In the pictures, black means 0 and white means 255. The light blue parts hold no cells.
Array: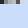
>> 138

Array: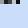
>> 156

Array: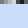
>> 185

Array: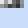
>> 122

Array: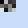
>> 34

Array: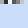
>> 46

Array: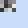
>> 231
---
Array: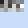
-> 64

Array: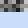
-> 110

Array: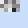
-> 207

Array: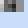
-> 76

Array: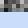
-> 91

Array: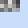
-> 191

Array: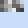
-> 177

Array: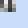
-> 67
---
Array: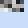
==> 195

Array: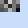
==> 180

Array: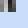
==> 55

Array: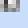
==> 155

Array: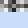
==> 131

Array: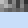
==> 93

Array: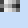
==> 218

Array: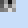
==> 219

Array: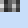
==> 70

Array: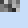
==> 82
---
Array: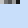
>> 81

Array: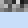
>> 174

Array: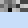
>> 120

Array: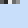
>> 234

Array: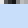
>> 20

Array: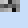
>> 110

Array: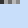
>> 109

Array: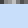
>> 192

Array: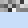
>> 73
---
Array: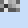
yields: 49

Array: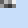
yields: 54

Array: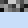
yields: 9

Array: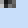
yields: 22

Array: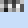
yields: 27

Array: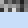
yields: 31

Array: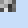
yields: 47

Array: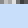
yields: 62
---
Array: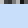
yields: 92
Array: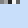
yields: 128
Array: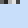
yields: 99
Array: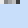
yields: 162
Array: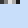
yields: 129
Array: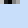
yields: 126
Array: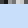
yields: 116
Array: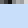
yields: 132
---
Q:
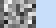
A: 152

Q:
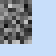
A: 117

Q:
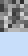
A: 183

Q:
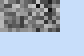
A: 77

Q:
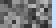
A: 128

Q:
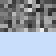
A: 60

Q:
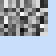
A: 68
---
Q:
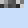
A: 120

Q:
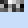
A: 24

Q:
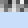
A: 102

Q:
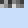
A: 147

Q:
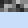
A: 178

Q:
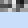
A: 80

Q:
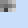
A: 107
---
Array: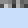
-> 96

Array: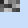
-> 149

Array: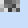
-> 67

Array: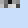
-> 153

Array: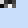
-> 26

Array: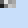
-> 152
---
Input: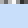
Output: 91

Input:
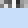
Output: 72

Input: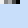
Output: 73

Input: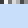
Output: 75

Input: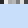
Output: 70

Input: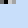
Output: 110
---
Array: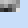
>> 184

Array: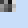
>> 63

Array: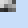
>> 219

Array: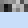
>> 126

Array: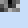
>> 149

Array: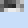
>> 138

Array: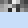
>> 108
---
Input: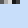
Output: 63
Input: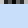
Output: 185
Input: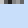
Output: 103
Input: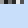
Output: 83
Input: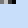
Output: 5
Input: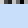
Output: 168
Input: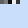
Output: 53
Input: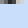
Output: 211
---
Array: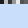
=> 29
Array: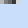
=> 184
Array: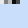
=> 232
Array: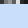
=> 55
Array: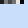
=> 31
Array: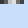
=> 54
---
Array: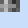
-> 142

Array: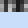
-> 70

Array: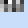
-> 148

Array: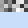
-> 50

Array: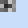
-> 68

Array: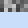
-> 104

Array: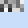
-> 113

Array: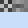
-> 101
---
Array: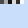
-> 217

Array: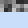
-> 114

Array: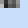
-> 91

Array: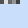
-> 105

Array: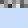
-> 226

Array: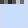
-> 83

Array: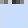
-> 52

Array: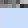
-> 166

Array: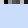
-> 73

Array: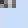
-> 90
